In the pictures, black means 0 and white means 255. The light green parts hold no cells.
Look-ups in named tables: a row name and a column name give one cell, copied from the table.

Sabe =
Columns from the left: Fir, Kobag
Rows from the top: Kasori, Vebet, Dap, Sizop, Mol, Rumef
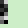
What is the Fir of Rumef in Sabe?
100
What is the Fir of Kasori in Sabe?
53
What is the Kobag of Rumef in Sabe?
3
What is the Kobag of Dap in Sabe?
25
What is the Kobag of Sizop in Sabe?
118
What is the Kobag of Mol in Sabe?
221

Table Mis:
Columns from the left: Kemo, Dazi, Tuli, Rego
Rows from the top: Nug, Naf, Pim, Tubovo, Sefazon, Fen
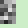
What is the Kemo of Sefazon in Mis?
188
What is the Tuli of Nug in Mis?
178
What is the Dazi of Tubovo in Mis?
137
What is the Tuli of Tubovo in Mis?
75
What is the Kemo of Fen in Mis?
104
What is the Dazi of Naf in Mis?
124
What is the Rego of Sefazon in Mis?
150
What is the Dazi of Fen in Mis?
36
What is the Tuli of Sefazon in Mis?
139
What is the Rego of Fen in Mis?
153
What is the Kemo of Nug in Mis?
75
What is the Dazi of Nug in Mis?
173
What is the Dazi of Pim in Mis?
74
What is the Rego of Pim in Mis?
147
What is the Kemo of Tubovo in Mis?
56
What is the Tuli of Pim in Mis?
219
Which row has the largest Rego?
Nug

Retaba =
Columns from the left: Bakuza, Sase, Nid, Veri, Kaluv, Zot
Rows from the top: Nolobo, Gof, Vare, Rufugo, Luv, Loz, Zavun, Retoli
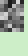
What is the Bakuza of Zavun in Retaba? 58
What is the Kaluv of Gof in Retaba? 129
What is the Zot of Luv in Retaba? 75
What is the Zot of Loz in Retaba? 116
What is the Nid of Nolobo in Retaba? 27
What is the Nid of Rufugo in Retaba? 112
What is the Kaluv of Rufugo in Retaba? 169
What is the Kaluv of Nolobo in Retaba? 214
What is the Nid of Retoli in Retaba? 52
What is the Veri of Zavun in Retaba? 72

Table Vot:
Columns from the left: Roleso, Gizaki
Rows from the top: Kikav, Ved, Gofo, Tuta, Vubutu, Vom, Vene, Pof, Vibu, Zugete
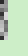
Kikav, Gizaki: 147
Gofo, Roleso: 113
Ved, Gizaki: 154
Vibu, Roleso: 146
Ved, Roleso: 158
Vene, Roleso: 188
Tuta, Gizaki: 218
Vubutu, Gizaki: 214
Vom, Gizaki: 105
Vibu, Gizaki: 181
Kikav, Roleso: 42
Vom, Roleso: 181
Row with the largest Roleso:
Pof

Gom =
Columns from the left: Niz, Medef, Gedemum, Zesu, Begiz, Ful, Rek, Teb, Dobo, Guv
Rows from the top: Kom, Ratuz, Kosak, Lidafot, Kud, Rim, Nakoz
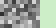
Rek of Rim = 172
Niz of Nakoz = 111
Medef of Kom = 91
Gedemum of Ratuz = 126
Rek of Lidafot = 182
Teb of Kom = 89
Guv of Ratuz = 139
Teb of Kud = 111
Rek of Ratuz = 66
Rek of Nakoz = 169
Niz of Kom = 206
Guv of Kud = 212
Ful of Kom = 128
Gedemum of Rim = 222
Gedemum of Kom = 153
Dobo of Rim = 125
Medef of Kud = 155
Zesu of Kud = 175
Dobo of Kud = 107
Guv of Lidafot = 146

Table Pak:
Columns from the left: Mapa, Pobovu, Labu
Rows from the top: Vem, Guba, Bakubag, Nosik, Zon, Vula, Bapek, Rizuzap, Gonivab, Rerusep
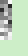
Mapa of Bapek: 181
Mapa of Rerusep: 249
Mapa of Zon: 129
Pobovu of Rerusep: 201
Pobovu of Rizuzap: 218
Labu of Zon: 169
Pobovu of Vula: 239
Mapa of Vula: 192
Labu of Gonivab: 245
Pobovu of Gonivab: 157
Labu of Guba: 39

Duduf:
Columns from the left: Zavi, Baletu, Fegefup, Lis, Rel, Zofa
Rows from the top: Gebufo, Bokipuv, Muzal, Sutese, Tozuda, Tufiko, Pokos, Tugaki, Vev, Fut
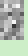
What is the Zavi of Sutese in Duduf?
153
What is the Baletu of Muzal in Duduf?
208
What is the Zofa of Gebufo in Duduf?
140
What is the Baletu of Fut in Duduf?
110
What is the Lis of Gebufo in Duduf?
174
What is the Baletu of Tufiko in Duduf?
192
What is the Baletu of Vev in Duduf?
153
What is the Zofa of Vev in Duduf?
184
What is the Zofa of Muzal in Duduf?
168
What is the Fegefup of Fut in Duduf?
142
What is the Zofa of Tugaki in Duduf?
197
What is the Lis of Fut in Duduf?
199
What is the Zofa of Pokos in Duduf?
166
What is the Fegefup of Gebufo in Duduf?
180
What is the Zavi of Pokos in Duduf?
160
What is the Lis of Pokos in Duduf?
54
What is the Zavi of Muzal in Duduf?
188
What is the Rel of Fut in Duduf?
125
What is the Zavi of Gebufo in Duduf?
167
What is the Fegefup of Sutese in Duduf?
87
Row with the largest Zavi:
Vev

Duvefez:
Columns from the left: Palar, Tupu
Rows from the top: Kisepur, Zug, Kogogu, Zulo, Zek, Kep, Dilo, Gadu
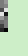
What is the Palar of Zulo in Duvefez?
226
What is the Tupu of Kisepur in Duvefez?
152
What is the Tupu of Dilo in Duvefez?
123
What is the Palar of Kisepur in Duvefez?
123
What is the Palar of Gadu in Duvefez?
39
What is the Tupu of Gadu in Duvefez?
6

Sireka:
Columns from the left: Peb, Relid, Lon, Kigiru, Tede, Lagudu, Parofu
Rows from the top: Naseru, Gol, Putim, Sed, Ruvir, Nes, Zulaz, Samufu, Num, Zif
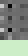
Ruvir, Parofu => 100
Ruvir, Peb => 155
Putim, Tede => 109
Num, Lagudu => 115
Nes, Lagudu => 105
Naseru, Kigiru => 108
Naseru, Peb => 102
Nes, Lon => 94

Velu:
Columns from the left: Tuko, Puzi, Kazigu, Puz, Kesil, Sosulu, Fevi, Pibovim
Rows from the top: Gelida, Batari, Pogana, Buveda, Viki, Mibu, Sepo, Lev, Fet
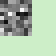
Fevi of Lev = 55
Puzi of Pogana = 157
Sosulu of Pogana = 250
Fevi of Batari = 140
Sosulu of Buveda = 37
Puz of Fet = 137
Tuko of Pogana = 175
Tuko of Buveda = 53
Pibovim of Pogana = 97
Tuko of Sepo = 137
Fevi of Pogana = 178
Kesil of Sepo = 96
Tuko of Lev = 220
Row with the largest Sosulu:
Pogana

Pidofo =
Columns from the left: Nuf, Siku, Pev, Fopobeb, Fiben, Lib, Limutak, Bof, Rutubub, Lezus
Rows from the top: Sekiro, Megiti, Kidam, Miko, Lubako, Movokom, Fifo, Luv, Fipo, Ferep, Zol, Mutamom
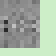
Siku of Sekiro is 145
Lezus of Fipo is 134
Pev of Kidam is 141
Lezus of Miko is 148
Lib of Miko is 129
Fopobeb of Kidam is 147
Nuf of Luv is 134
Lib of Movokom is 171
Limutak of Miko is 147
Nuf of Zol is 138
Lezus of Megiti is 143
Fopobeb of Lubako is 146
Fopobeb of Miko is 119
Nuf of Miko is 140
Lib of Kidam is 159
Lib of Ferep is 138
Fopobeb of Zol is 137
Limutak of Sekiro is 139
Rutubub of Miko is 140
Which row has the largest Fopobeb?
Fifo

